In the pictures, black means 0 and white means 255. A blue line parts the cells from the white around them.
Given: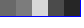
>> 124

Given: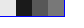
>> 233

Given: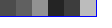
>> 146

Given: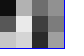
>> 198

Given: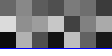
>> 18

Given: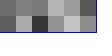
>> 54
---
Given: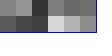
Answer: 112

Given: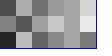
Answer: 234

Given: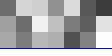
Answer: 225

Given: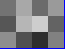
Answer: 99

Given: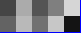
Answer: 214

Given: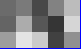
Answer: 214
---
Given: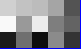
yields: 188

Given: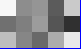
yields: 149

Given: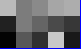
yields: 138

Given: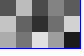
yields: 75

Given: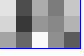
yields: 172

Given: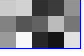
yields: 47

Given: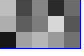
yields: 133
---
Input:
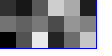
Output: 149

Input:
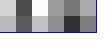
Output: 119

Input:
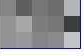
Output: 118

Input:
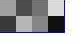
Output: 115

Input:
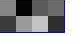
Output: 91

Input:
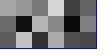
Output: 9

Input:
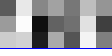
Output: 225

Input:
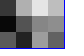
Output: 134

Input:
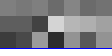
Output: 175
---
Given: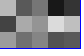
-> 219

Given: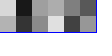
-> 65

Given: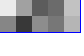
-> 119

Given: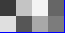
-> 168

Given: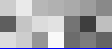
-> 62

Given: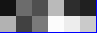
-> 237

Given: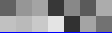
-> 164

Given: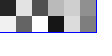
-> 220
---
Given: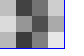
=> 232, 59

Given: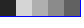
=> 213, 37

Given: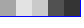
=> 227, 52

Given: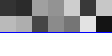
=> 227, 20

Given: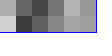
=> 209, 60

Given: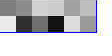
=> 235, 19

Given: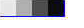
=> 231, 12

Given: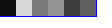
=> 215, 15

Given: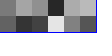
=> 229, 39

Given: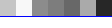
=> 248, 39
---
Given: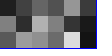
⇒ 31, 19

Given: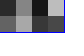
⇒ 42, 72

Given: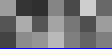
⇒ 157, 126

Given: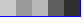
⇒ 202, 48

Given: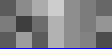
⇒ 89, 77

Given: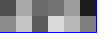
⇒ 79, 126

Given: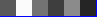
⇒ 89, 37

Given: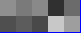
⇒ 143, 158
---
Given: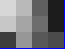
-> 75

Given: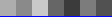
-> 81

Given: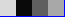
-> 168

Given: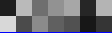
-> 53

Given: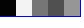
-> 150

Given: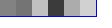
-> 209

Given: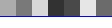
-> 107

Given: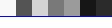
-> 43
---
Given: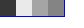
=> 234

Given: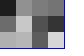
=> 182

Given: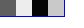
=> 237

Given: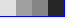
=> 160

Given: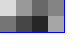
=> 70

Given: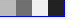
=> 112

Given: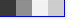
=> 143

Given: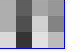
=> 52

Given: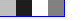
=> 29
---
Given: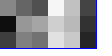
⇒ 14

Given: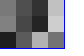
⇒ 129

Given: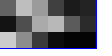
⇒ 19

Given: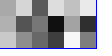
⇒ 177

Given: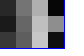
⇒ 26

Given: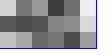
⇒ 89

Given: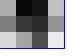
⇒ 126

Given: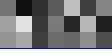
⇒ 160

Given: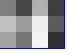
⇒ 193

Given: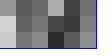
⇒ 211
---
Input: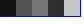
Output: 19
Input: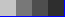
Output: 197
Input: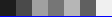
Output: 29
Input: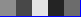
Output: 141
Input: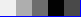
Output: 240
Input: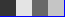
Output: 52
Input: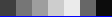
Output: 63
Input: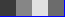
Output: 58
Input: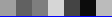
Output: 159
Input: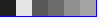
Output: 31
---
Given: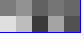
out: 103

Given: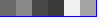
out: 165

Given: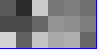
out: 112

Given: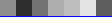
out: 95

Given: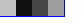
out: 158

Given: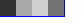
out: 115

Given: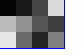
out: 217

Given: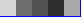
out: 168

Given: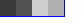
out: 175

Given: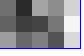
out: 211
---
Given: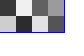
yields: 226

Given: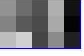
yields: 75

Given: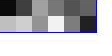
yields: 147

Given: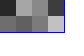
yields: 123

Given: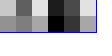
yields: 167

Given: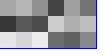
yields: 76
